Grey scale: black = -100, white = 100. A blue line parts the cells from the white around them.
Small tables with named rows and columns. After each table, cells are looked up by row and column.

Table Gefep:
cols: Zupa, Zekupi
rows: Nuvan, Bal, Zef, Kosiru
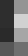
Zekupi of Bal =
64
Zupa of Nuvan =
-64
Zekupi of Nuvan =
16
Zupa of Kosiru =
-32
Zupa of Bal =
-64
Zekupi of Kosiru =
-13
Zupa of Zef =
-67
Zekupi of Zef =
30
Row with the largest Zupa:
Kosiru

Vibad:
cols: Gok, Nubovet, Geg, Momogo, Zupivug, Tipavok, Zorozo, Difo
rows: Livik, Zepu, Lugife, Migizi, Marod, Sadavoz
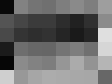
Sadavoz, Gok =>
62
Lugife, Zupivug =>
-71
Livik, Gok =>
-93
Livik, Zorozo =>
-1
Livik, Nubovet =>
2
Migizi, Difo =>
68
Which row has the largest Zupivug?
Sadavoz

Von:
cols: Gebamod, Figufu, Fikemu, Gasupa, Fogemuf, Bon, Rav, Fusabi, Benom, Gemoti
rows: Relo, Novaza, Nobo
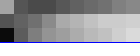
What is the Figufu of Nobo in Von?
-28
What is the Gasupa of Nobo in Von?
16
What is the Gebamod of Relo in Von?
29
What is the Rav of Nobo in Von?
45
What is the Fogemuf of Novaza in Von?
33
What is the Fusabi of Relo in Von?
-11
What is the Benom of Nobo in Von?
62
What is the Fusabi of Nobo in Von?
51
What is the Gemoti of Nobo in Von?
71
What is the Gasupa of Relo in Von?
-42
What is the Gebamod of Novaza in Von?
-35
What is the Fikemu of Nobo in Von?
-1
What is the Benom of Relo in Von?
0
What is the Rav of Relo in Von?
-17
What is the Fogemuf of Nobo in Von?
24
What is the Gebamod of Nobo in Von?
-91
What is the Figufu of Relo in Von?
-33
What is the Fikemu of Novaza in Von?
-12
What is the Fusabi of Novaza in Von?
60
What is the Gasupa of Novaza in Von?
8
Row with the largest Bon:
Novaza

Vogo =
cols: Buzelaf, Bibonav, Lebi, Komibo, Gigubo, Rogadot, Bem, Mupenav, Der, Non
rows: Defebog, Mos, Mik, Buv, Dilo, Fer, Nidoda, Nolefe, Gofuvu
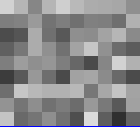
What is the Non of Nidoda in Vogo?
28
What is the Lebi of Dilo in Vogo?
12
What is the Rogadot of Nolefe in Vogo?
-15
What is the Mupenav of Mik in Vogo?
28
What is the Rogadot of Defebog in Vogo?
45
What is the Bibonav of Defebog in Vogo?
42
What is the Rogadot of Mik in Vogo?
12
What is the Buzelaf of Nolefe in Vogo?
15
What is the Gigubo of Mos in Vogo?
-1
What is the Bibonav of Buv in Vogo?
-7
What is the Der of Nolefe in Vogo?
-30

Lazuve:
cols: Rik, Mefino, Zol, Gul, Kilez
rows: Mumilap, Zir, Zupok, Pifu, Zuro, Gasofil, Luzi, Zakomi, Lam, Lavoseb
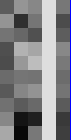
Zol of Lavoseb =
-6
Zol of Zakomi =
-18
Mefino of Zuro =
19
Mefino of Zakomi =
-29
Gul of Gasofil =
74
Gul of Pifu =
74
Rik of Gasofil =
-16
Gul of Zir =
74
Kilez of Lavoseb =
-51
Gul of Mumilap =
74
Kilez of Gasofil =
-15
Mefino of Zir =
-63
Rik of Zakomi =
-11
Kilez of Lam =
-55
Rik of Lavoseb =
32
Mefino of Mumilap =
17
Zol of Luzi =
15
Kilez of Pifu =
7
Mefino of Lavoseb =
-93
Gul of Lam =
74

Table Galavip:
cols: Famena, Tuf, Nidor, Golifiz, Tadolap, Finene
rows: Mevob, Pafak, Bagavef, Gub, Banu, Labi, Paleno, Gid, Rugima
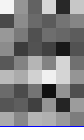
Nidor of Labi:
64
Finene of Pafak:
4
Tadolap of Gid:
-72
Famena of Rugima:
34
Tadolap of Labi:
67
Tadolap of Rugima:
21
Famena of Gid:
-33
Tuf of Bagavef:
-4
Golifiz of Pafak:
-29
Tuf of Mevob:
17
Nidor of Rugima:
42
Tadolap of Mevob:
-69
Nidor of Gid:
-50
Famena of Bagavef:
19

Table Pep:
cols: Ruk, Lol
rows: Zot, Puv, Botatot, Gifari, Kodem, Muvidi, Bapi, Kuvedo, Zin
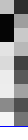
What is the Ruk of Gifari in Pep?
78
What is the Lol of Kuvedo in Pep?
-38
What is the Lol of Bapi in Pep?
27
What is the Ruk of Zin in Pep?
92
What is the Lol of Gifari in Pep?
44
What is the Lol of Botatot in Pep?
58
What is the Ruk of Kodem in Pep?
71
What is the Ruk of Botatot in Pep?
-96
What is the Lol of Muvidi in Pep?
-30
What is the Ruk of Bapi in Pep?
86
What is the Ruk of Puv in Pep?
-96
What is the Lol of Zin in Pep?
-8
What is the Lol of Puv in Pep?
24
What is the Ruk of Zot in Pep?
52
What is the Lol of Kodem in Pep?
-49
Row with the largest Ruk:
Zin

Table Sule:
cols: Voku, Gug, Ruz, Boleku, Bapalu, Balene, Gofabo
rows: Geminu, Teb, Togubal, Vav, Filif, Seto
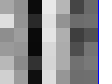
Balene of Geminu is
-46
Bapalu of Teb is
15
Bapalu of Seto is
18
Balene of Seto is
-14
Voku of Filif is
44
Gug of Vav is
17
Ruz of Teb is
-68
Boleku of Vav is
69

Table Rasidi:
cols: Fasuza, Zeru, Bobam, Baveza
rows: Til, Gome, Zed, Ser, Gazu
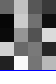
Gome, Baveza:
-88
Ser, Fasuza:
64
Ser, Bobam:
-5
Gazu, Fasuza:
-74
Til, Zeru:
51
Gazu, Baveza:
45
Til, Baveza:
-55
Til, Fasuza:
-19
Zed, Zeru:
17
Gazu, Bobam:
-8
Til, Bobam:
-32
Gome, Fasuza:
-95
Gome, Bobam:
-11
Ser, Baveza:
-70
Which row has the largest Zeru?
Gazu

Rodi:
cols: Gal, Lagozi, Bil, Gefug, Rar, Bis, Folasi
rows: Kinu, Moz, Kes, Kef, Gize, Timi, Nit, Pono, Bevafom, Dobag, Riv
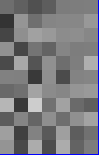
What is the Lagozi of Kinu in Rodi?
-25
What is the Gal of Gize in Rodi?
-42
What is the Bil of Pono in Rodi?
61
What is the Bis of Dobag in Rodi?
-27
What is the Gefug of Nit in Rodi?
9
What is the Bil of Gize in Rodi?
-34
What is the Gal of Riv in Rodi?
16
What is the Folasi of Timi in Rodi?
4
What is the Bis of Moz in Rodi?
6
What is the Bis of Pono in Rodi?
-17
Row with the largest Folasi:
Gize

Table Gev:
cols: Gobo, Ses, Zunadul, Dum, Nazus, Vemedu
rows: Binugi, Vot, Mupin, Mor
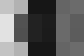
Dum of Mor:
-82
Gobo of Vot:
77
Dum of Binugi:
-83
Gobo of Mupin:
77
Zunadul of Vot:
-73
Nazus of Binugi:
-21
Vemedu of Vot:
-27
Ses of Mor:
40
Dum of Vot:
-78
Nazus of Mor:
-21
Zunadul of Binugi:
-83
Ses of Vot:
-36
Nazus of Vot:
-17
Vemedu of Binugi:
-16
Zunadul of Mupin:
-73
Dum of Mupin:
-79
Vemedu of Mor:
-15

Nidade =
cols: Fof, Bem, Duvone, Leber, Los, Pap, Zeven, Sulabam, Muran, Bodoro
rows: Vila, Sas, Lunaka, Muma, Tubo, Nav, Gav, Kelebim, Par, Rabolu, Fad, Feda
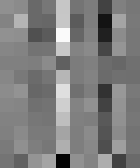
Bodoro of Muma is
-7
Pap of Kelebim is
3
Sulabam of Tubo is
-15
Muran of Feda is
-49
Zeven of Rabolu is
9
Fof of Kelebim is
6
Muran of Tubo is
-19
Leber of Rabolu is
-4
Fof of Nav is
6
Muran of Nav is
-12
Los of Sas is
56
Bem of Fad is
13
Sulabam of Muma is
-45
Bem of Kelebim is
4
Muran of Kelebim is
16
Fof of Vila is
13
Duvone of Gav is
-19
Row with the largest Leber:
Feda

